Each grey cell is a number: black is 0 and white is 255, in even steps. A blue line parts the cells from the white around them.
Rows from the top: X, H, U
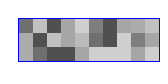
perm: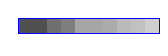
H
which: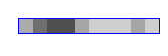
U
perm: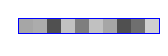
X
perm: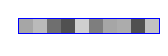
H
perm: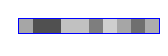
X
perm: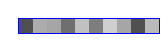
H
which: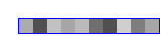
H

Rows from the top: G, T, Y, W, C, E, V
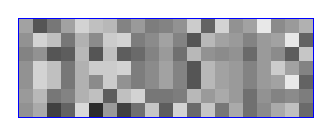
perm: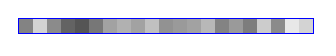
T
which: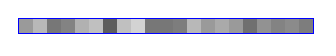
E

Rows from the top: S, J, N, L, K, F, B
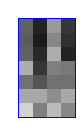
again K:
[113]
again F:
[168]

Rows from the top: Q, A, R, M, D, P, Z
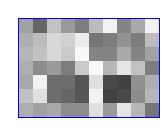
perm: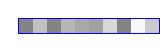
R
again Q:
[242]
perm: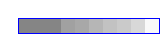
R
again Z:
[140]

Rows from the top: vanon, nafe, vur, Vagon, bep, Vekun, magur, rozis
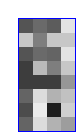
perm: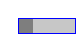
nafe
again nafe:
[199]
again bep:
[61]
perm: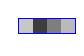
Vagon
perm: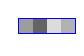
rozis
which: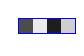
magur

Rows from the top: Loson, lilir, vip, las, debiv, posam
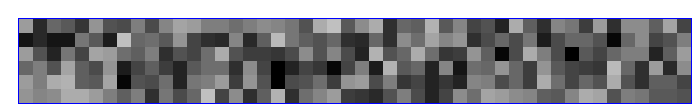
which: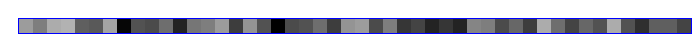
debiv
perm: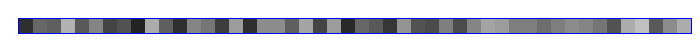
Loson
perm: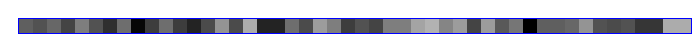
debiv

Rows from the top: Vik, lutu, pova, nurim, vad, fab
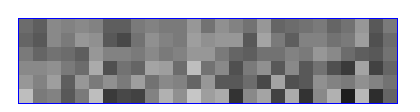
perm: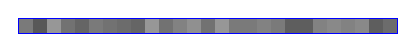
Vik
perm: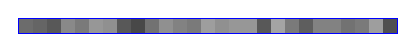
lutu

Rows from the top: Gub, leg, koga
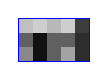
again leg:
[96]
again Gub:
[206]
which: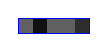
leg

